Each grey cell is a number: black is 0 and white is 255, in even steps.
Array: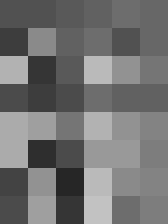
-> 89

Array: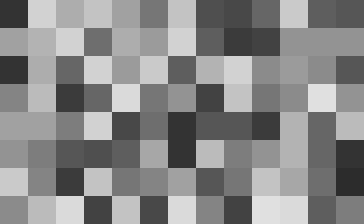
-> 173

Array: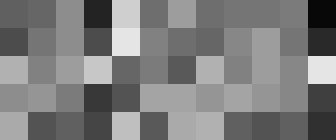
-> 141

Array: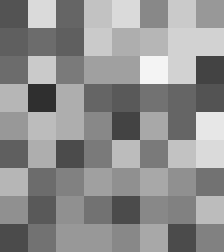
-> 101

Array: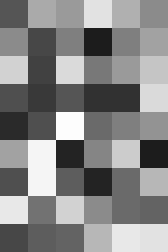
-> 154
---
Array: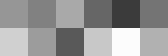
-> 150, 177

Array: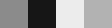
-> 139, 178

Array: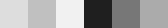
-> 221, 171

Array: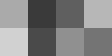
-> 170, 116

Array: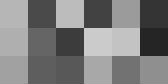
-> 182, 143

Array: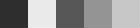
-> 46, 199
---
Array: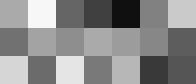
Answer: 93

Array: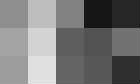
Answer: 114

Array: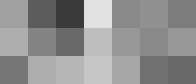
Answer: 152

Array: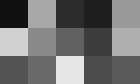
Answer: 175

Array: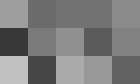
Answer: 130

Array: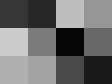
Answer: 103

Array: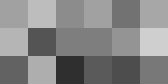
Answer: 207

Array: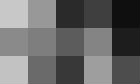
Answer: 29
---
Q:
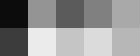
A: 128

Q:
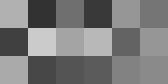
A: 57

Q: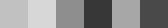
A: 55

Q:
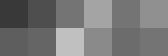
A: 164

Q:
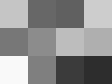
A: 205

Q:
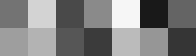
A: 138

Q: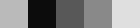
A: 137

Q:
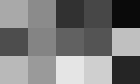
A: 71

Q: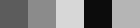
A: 12

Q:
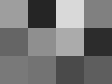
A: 128
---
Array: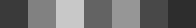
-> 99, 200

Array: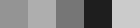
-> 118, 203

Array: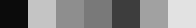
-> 121, 226

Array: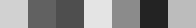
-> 228, 228

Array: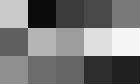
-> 157, 245

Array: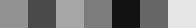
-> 124, 229

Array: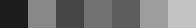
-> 114, 195
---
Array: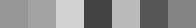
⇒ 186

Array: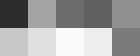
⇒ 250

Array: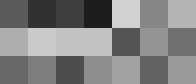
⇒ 161

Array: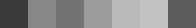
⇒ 185

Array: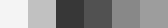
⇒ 81

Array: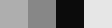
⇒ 135

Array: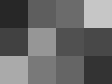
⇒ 121

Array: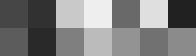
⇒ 147
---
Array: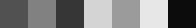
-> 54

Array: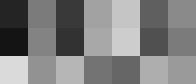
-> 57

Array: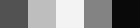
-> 243

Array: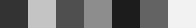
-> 79

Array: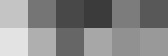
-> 72

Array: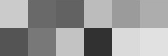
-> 98

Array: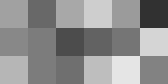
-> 168
